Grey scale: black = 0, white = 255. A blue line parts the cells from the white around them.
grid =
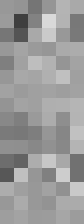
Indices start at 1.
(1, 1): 152
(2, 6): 120
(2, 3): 130
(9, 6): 180
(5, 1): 127
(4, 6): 172
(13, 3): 150
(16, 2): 163
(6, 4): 176
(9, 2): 127
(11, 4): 145
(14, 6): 201
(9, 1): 136
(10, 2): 120
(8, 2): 163
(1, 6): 169
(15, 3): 152
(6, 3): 165
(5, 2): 161
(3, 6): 121
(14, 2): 159
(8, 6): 181
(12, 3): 173
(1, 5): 180
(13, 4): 128
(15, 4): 147
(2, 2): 63

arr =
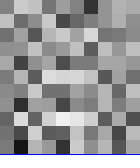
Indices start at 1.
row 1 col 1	129
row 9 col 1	100
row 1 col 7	51
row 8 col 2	46
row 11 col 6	203
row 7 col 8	182
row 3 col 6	162
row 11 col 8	181
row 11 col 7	143
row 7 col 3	201
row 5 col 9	165
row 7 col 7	140
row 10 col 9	70
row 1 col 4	117
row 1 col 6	129
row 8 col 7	125
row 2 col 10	142
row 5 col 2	67
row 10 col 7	120
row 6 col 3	92
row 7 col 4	114
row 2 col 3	141
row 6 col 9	161
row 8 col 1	145
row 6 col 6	214
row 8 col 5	71
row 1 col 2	202
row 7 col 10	190
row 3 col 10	140
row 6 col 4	220
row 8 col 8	181
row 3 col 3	86
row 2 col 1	193
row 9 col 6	230

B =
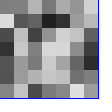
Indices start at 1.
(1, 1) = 127
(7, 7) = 157
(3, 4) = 147
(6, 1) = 83
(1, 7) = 209
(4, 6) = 141
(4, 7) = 61
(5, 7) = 44
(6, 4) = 198
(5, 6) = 101
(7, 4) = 123
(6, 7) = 127
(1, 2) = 128

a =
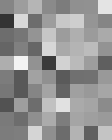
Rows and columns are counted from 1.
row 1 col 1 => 133
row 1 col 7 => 145
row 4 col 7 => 188
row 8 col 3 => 109
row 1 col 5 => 124
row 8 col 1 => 82
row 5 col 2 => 243
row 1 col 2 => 157
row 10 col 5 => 108
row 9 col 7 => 159
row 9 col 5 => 125
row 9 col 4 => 171
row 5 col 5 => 210
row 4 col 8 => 147
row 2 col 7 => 149
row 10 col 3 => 213
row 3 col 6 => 175
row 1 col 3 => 181
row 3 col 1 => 109
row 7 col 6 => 160
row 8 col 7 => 165
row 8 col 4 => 193
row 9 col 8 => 154

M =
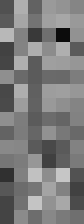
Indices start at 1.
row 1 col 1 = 81
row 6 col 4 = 106
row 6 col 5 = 105
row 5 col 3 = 91
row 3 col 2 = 130
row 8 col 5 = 143
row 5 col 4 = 159
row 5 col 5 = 157
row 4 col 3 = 174
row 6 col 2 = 106
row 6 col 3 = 91
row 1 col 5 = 147
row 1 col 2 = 175
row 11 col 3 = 90
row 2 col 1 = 90
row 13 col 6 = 82
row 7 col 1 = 72
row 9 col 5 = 101
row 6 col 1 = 143
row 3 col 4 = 111
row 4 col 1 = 66
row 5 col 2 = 175
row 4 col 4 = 140
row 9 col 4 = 108
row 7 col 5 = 159
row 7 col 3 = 96
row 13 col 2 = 128
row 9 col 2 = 125
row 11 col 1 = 137
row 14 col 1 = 87
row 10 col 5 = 120
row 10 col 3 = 102

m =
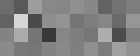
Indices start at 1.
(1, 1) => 109
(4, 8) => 123
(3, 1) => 131
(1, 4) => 136
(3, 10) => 126
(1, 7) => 135
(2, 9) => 105
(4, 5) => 137
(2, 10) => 150
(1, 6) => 144
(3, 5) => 134
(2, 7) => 126
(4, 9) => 160

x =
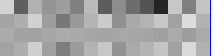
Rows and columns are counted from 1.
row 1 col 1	211
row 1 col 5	158
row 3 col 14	158
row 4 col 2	174
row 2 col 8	203
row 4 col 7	179
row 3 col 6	169
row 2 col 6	153
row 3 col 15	170
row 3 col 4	167
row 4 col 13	161
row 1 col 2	94
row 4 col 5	125
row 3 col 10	166
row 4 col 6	155
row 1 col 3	177
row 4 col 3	207
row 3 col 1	171
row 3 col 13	171

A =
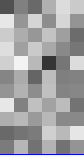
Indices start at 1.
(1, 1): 81
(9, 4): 184
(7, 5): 132
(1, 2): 128
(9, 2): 184
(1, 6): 202
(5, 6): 220
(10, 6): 230
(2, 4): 141
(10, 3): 123
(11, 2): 182
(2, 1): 231
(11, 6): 148
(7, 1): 148
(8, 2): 129
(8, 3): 192
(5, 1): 208
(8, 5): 188
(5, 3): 185
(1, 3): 105

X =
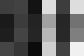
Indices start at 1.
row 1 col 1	62
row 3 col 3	37
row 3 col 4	183
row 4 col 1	69
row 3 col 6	127
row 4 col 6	240
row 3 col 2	68

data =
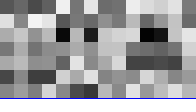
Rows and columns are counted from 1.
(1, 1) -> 86
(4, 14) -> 210
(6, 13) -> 134
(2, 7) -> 105
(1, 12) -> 208
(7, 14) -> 182
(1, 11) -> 219
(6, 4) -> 62
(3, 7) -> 27
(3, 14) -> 229
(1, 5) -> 240
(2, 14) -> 106
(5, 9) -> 215
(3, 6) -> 184
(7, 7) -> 56
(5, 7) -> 137
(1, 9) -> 113
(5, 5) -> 98
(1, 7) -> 229
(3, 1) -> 172
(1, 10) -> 237
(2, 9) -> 121
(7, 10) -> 226
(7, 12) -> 188

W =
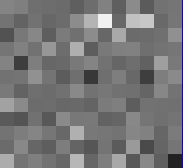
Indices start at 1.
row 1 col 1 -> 132
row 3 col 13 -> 144
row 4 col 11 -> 111
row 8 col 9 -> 127
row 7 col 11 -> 101
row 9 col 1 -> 90
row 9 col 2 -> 84
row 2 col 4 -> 103
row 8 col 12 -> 113
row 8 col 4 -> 109
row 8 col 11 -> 114
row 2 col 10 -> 193
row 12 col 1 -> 173
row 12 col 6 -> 183
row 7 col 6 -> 137
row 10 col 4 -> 118
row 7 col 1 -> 121
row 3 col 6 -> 112
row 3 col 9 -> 169
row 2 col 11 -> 199
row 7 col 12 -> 135
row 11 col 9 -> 91
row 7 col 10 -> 112
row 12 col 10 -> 88
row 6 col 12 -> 126
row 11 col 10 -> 154
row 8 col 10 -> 93
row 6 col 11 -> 62
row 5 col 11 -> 97
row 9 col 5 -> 138
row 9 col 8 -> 98
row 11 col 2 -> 136
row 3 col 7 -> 140
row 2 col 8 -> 241
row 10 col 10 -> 134
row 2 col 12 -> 105
